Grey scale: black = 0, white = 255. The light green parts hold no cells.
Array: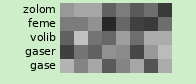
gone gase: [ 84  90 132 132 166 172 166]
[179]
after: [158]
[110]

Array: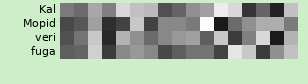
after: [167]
[128]
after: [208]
[59]
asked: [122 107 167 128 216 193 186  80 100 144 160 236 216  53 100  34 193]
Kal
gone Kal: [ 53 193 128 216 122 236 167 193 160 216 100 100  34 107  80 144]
[186]

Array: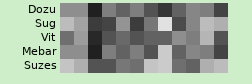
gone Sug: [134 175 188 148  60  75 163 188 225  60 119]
[68]
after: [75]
[134]
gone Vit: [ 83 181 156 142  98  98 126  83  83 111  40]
[105]

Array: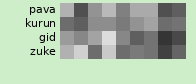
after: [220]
[135]
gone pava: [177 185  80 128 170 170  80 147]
[95]
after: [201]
[109]
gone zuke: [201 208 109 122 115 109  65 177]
[101]

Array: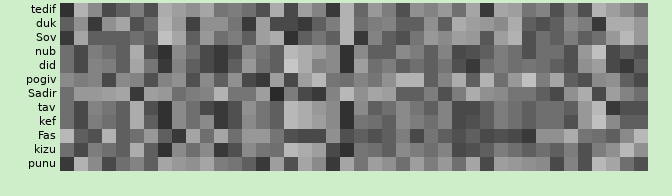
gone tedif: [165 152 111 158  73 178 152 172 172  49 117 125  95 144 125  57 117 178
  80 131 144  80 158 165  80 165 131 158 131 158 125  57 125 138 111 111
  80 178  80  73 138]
[103]
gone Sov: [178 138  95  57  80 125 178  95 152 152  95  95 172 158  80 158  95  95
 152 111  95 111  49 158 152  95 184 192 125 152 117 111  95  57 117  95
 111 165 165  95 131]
[87]
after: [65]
[144]

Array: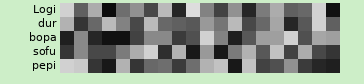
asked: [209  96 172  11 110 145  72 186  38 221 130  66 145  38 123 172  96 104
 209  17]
Logi
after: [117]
[186]
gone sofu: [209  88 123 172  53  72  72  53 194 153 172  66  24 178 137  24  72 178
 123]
[46]
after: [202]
[53]

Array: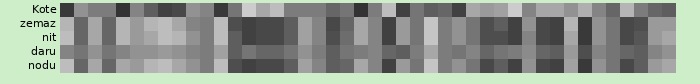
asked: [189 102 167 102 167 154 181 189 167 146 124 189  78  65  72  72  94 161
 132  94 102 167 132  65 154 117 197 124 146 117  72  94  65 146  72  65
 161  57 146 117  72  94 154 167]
nodu
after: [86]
[154]
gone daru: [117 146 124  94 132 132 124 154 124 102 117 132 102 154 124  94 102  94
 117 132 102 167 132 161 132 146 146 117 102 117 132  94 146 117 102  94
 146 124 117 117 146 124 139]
[78]
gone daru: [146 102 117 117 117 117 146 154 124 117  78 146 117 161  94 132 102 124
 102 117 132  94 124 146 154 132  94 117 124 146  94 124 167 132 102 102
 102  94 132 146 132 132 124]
[139]
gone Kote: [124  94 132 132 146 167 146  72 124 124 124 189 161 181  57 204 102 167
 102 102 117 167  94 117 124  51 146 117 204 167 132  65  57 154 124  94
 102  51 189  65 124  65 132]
[175]
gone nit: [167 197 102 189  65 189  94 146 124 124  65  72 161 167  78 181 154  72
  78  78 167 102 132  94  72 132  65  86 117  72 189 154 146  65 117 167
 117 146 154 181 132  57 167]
[109]

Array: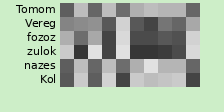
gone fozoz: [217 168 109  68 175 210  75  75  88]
[81]
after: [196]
[202]
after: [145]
[88]
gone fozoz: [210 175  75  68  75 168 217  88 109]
[81]
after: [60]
[75]

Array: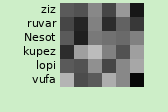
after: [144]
[70]
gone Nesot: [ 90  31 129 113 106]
[121]
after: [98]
[56]

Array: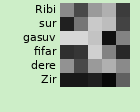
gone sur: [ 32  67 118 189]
[201]
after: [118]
[201]
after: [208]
[131]
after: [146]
[73]
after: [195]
[17]

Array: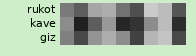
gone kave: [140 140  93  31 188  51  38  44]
[153]
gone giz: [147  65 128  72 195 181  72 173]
[140]
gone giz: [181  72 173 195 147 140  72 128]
[65]
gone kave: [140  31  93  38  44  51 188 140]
[153]
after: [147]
[173]
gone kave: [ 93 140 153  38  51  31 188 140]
[44]
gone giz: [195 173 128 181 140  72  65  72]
[147]

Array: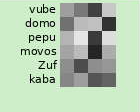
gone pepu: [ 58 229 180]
[221]
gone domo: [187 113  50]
[193]
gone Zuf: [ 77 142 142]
[150]

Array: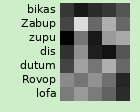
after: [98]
[43]
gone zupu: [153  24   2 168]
[117]
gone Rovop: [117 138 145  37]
[111]
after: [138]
[117]
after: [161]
[117]

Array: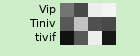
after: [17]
[88]
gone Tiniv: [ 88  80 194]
[73]
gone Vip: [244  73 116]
[238]
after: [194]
[80]
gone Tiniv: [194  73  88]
[80]

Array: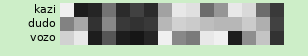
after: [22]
[37]
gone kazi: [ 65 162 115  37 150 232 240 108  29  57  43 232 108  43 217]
[224]

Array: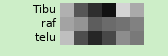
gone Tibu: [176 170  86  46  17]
[212]
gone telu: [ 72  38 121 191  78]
[141]
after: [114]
[129]
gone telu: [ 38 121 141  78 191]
[72]
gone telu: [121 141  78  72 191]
[38]
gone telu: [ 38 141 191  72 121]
[78]

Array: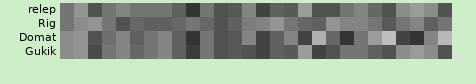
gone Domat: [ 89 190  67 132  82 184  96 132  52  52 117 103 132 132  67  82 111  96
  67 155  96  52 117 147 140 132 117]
[176]
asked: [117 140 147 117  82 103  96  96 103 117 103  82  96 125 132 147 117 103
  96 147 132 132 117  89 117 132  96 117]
Rig
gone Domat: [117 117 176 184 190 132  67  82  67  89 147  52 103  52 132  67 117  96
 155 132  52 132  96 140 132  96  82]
[111]
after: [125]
[132]
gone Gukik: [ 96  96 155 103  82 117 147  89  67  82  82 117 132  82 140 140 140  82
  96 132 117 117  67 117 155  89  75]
[60]
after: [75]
[117]

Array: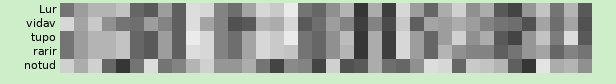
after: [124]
[221]
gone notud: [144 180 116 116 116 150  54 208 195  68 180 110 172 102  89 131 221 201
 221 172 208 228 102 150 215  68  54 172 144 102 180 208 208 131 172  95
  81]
[138]
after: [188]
[54]
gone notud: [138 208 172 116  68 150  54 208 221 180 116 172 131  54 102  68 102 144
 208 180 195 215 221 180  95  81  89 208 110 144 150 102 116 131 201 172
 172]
[228]

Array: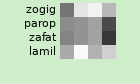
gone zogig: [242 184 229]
[117]
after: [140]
[147]
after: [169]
[250]

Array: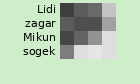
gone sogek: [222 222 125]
[230]
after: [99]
[147]
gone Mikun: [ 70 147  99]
[222]
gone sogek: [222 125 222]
[230]
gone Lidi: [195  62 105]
[92]
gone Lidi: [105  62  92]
[195]

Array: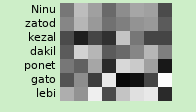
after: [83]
[141]
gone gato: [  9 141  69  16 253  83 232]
[61]

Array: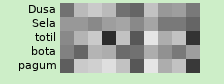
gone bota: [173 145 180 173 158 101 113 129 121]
[107]
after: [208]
[223]
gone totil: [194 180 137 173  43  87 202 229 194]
[51]
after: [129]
[101]

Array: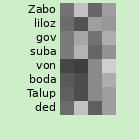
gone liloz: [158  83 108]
[152]
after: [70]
[63]
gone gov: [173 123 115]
[166]

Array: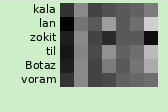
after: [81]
[89]
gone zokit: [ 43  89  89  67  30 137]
[14]
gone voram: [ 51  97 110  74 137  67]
[103]

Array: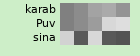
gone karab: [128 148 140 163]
[170]
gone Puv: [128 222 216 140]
[156]
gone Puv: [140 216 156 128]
[222]
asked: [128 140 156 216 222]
Puv
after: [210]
[89]
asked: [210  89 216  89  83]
sina

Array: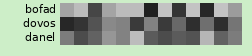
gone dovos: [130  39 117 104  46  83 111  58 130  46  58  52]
[137]
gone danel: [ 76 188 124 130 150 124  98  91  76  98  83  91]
[182]

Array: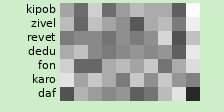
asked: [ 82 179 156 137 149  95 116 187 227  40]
daf
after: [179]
[156]

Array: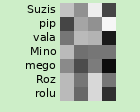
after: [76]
[124]
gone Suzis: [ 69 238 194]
[145]

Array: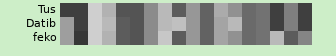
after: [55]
[207]
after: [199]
[92]
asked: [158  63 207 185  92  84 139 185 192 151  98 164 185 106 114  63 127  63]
Datib
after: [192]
[151]

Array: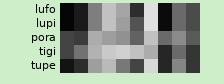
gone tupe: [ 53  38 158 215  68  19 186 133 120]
[45]
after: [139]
[90]
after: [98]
[193]
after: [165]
[45]
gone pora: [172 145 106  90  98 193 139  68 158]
[60]
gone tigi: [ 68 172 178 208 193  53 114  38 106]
[201]

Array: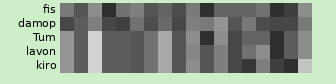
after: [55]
[127]
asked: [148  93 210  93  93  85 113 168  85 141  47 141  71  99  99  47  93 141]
Tum
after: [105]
[71]
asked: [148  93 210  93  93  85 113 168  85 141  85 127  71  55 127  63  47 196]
kiro
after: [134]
[85]

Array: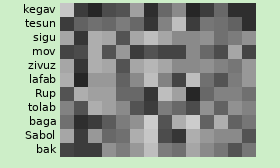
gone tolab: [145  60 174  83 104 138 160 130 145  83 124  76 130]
[98]
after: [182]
[166]
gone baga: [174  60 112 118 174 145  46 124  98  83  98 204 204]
[91]

